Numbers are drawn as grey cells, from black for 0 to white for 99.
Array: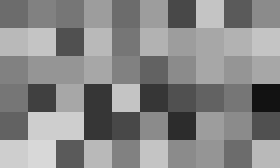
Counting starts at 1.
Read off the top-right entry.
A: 54
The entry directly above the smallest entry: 65
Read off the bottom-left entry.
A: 80
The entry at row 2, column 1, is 72
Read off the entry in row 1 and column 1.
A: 42
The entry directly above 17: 31
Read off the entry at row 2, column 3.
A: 31
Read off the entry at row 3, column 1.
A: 50
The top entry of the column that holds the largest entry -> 50
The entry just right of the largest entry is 35
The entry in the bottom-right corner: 72
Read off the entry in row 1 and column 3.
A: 46

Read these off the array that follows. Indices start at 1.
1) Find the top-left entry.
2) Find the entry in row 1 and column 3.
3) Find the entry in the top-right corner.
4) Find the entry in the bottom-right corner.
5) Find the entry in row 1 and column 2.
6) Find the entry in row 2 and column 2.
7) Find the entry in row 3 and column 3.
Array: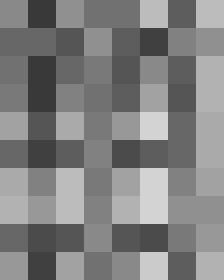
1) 53
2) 56
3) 73
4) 69
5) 22
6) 40
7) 40

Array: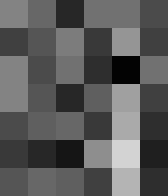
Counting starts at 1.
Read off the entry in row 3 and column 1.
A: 51
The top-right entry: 29
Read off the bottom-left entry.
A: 33
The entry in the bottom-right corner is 18
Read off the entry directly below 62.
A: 66
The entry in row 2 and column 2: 33
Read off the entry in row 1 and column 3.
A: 15
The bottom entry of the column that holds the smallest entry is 70
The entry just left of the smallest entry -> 18
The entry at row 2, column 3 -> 48
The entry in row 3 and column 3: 44
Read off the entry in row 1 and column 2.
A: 40
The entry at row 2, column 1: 25

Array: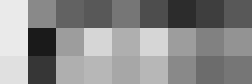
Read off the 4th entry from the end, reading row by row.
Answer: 71
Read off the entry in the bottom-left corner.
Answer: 87
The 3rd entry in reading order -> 38
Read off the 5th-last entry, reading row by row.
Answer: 65
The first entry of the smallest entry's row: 91
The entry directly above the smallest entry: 53
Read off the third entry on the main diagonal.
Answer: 68
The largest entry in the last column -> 57

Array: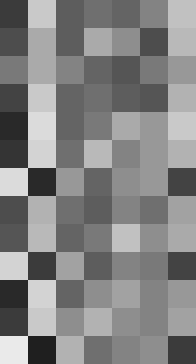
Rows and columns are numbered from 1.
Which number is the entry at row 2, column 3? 36
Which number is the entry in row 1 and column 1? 23
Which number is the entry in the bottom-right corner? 23
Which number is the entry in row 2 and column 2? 66
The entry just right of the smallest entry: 69
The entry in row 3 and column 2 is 66
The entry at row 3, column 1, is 47
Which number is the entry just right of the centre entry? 55
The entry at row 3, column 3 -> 51
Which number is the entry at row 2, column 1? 30
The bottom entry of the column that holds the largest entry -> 91
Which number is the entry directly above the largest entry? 23
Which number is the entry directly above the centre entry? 72
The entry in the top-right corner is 75
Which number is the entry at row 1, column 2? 78
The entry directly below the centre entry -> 36
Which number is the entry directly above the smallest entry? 78
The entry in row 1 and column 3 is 36

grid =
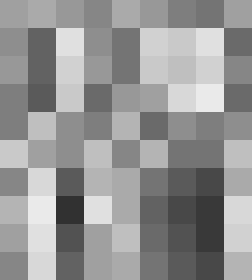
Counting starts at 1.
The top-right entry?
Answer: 62
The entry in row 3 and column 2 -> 38
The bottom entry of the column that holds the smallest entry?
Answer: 38
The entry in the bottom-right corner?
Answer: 70
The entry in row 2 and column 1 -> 55
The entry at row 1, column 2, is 66
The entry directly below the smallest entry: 32
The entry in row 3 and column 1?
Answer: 59
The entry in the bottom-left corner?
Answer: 52
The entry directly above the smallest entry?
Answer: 35
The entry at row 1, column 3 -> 59
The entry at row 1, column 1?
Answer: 62
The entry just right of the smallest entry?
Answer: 87
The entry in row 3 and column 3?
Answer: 81

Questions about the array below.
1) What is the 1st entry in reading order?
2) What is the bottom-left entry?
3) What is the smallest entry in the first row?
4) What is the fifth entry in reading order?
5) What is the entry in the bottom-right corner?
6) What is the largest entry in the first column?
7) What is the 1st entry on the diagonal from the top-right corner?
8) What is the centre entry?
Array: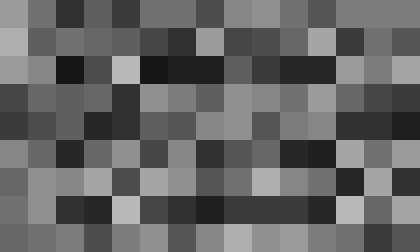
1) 60
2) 40
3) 19
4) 23
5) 33
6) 68
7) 48
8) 52

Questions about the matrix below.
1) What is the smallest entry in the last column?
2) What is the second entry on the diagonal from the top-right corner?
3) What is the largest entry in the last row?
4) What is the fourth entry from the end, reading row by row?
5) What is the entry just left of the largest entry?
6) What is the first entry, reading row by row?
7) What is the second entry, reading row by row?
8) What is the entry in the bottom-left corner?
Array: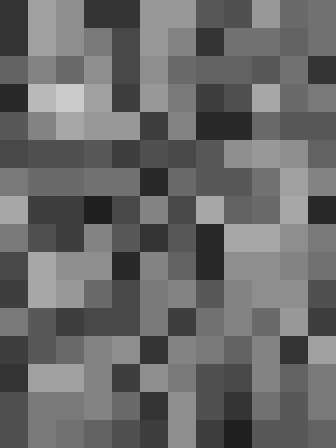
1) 16
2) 38
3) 55
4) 12
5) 72
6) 20
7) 62
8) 31
